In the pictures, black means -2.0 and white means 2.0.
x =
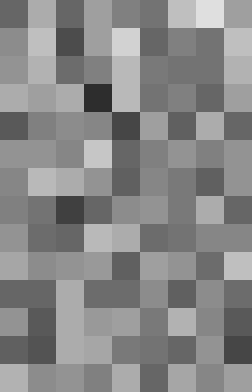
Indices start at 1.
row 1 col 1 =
-0.4
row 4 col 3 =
0.7
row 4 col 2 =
0.5
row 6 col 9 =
0.3
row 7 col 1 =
0.1
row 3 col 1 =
0.3
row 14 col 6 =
-0.4
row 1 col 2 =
0.7
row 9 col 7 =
-0.2
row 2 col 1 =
0.2
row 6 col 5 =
-0.4
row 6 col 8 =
0.0
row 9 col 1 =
0.3
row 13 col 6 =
-0.2
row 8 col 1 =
0.0
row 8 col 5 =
0.2
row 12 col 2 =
-0.6
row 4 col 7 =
0.0
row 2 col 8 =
-0.2
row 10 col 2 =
0.2
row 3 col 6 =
-0.1
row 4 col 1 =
0.7
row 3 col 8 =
-0.2
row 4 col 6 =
-0.2
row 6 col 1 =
0.3
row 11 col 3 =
0.7
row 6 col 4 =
1.1
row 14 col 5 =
0.7
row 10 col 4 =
0.4

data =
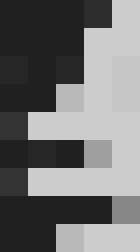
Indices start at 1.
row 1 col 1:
-1.5
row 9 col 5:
1.2
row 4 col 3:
0.9
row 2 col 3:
-1.5
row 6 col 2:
-1.4
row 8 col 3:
-1.5
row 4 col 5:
1.1
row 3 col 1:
-1.4
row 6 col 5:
1.2
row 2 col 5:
1.2
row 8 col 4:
-1.5
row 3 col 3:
-1.4
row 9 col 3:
0.9

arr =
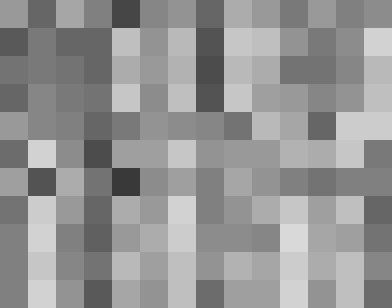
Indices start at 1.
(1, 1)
0.4
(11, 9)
0.5
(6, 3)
0.2
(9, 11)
1.4
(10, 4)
-0.2
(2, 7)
0.9
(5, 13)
1.2
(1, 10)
0.4
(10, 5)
0.9
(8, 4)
-0.4
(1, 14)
0.2
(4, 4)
-0.2
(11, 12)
0.3
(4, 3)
-0.1
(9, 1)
0.0
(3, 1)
-0.2
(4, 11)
0.4
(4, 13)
0.3
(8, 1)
-0.2
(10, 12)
0.7
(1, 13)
0.0
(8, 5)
0.7
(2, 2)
-0.1
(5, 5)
-0.1
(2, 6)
0.3
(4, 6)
0.2
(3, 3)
-0.2
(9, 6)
0.7
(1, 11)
-0.1
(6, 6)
0.5
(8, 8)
0.0
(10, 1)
0.0
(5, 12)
-0.4
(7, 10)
0.3
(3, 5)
0.7

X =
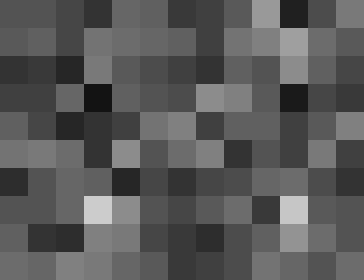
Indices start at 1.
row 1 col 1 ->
-0.7
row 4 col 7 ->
-0.8
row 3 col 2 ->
-1.1
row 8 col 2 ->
-0.7
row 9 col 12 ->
-0.3
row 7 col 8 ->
-0.9
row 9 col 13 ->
-0.7
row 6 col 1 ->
-0.2
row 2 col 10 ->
0.0
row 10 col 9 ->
-0.8
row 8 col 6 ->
-0.7
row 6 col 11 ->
-1.0
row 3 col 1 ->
-1.2
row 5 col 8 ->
-1.0
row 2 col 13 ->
-0.6
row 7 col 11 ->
-0.3
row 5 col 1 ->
-0.5
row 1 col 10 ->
0.4
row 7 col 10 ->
-0.4
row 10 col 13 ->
-0.3
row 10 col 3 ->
0.0
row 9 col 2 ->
-1.2
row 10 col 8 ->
-1.0
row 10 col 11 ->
-0.4
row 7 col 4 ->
-0.5
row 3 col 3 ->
-1.4
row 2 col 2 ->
-0.5
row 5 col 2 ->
-0.9
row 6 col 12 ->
-0.1
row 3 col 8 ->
-1.2
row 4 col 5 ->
-0.5
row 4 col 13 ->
-1.1
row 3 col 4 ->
-0.1
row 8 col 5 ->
0.2

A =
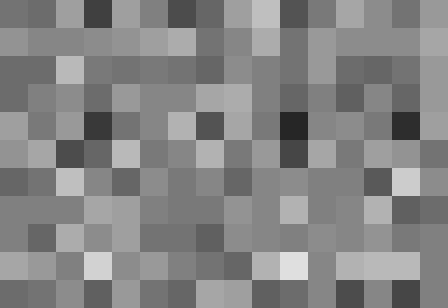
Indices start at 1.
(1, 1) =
-0.2
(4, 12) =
0.0
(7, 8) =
0.1
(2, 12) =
0.4
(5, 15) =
-1.3
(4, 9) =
0.7
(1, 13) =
0.6
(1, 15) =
-0.2
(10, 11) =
1.5
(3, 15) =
-0.2
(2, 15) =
0.2
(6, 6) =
-0.1
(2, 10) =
0.7
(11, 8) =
0.6
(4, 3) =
0.2
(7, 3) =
1.0
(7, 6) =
0.2
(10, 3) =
0.0
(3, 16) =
0.4
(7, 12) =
0.0
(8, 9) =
0.3
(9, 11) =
0.0
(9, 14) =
0.3
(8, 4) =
0.6
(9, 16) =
0.0
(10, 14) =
0.9
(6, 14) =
0.5
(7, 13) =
0.0
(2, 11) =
-0.2
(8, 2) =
0.0
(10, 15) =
0.9
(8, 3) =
0.0
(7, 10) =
0.1
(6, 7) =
0.1

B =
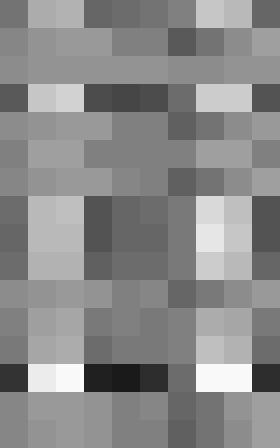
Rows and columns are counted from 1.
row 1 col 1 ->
-0.2
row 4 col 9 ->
1.2
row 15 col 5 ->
0.0
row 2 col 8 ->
-0.2
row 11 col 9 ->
0.2
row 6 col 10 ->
0.0
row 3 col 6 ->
0.3
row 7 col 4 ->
0.4
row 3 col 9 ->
0.3
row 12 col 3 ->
0.6
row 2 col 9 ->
0.2
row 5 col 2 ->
0.3
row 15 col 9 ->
0.3
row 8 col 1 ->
-0.3
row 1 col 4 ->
-0.4
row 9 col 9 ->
1.1
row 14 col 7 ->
-0.3
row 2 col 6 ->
0.0
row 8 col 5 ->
-0.4
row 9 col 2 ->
0.9
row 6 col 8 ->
0.5
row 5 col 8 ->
-0.2
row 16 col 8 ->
-0.2
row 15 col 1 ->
0.1
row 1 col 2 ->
0.7
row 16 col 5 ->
0.0
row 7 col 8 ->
-0.2
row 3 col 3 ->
0.3
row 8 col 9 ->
1.0
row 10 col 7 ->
-0.1
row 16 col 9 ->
0.2
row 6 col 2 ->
0.5
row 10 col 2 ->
0.8
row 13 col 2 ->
0.6
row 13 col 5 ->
-0.1
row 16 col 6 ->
0.0

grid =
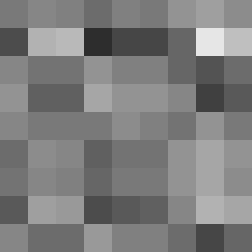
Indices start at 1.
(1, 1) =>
-0.1
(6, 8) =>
0.6
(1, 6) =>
-0.1
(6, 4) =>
-0.5
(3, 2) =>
-0.2
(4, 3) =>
-0.5
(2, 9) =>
1.0
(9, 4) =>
0.4
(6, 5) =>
-0.2
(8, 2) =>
0.5
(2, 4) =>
-1.3
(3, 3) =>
-0.2
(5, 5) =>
0.2
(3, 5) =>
0.0
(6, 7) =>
0.3
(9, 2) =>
-0.3
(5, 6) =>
0.0
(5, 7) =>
-0.2
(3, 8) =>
-0.7
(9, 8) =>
-0.9
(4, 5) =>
0.3
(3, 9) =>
-0.3
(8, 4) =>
-0.8
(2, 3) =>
0.9
